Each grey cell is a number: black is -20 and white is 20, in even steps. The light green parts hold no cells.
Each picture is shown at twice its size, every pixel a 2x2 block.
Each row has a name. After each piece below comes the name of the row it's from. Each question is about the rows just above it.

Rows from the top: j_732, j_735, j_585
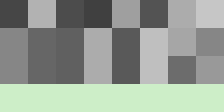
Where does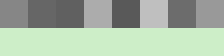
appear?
j_585
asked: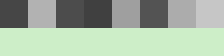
j_732

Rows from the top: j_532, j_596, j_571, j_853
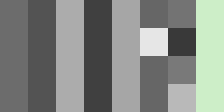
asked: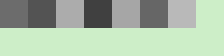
j_853
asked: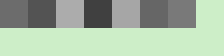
j_571
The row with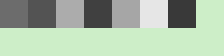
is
j_596
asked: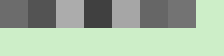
j_532

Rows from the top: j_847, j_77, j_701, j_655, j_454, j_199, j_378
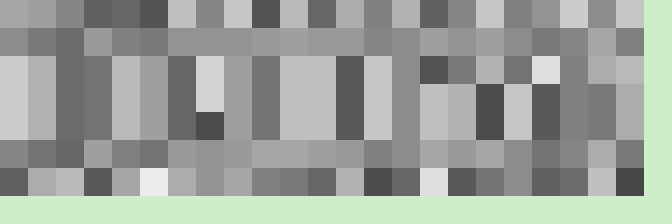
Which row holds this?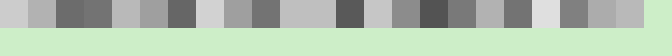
j_701
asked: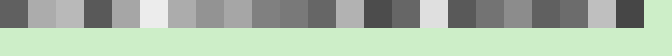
j_378
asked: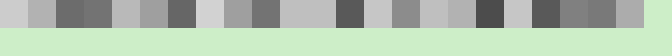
j_655

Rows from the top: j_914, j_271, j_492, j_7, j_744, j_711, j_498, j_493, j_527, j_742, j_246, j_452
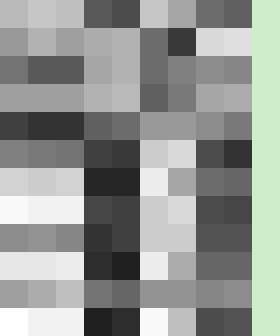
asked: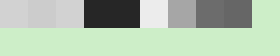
j_498
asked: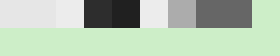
j_742
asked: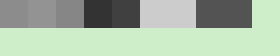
j_527
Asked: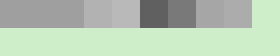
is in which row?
j_7
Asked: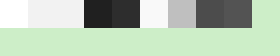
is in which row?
j_452
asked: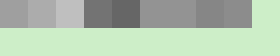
j_246

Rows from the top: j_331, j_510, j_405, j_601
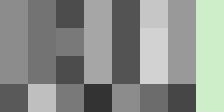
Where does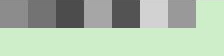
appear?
j_405
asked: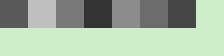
j_601
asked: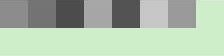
j_331
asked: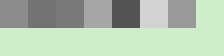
j_510

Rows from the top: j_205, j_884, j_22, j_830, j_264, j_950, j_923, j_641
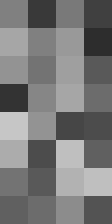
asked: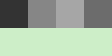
j_830
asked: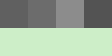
j_641
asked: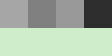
j_884

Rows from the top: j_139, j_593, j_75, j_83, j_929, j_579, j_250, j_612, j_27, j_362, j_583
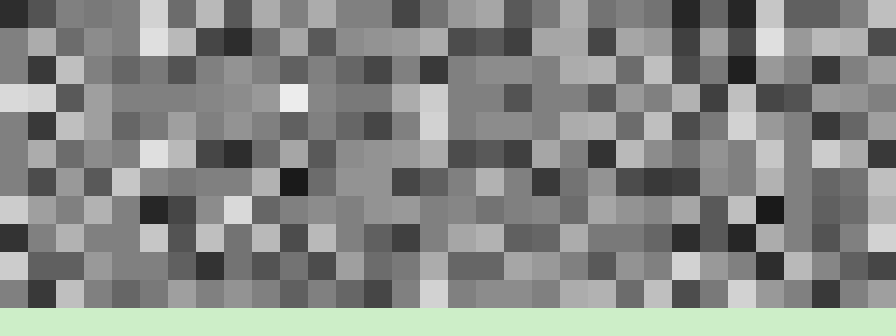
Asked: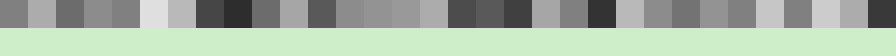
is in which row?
j_579
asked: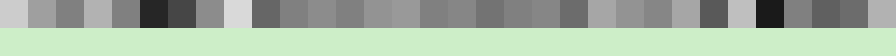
j_612
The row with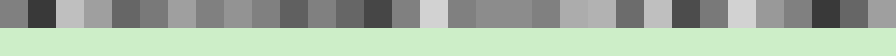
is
j_929
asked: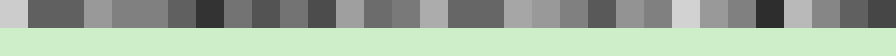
j_362

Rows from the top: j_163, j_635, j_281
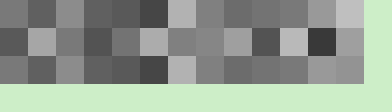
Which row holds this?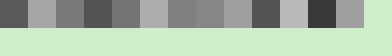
j_635
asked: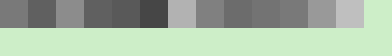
j_163

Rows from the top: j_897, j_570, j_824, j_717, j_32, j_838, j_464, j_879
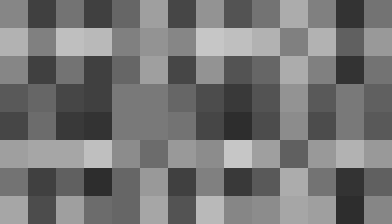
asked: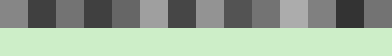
j_897
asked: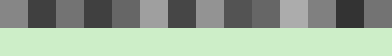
j_824

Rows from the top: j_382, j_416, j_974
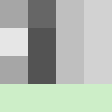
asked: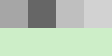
j_382
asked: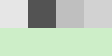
j_416
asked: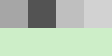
j_974

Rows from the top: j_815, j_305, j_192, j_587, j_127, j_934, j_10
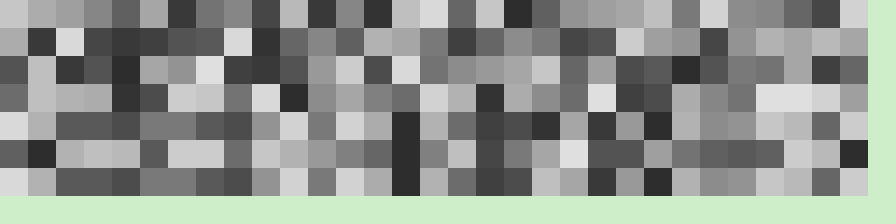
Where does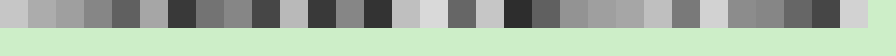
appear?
j_815
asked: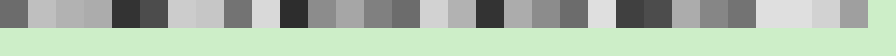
j_587
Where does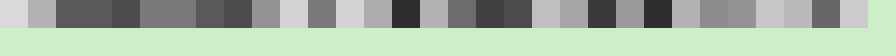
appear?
j_10
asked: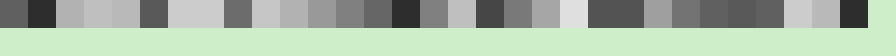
j_934

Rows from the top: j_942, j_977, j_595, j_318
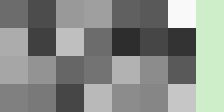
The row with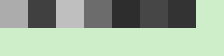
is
j_977

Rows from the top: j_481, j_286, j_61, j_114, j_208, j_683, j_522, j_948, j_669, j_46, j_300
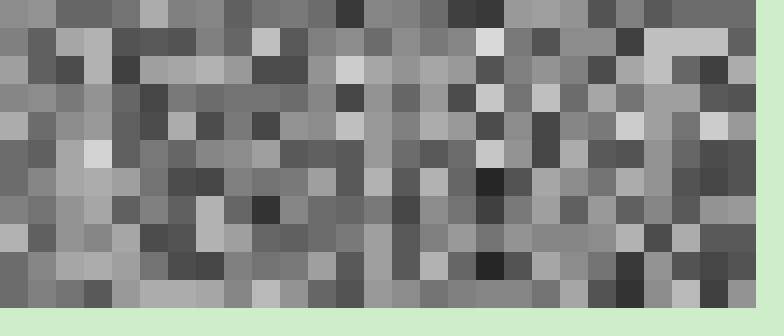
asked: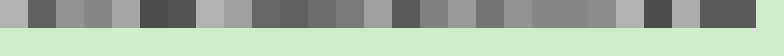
j_669
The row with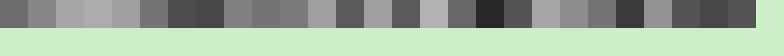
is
j_46
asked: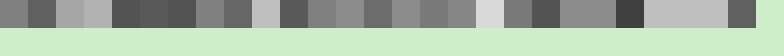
j_286
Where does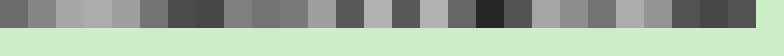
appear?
j_522
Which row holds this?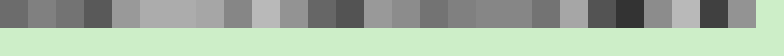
j_300

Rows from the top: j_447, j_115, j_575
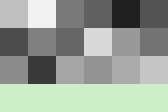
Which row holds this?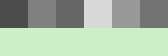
j_115
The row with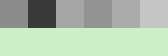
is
j_575

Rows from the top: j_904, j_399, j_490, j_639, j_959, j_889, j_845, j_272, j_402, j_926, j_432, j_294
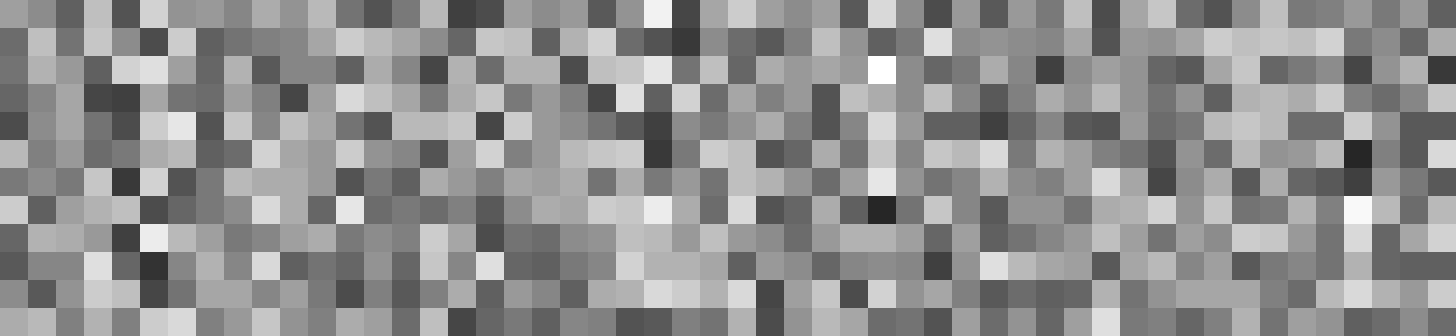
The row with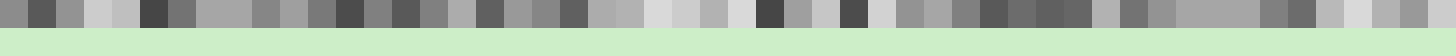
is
j_432
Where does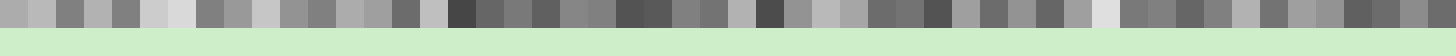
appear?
j_294

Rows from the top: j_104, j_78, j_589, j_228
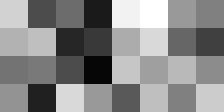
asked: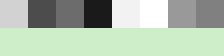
j_104
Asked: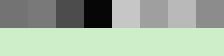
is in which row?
j_589

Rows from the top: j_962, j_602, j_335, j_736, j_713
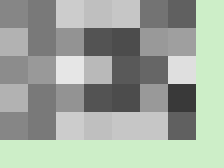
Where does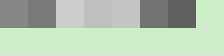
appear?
j_962
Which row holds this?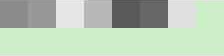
j_335
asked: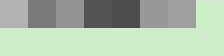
j_602
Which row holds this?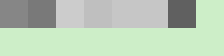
j_713

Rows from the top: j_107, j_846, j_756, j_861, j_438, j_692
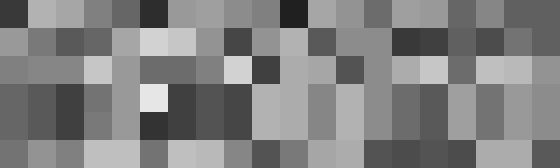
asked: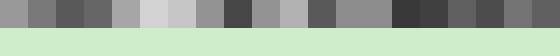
j_846
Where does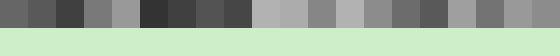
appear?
j_438
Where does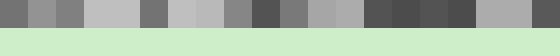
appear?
j_692
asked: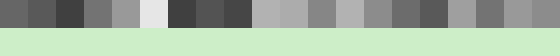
j_861

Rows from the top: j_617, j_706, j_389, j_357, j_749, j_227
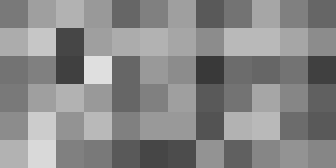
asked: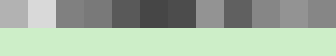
j_227
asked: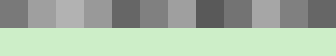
j_617
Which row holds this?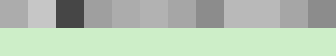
j_706
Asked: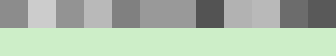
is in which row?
j_749

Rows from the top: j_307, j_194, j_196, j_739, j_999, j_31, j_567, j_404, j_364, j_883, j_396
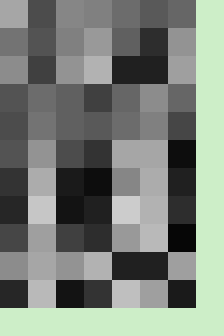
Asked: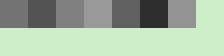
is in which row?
j_194
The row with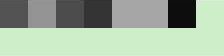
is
j_31
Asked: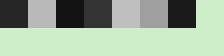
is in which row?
j_396

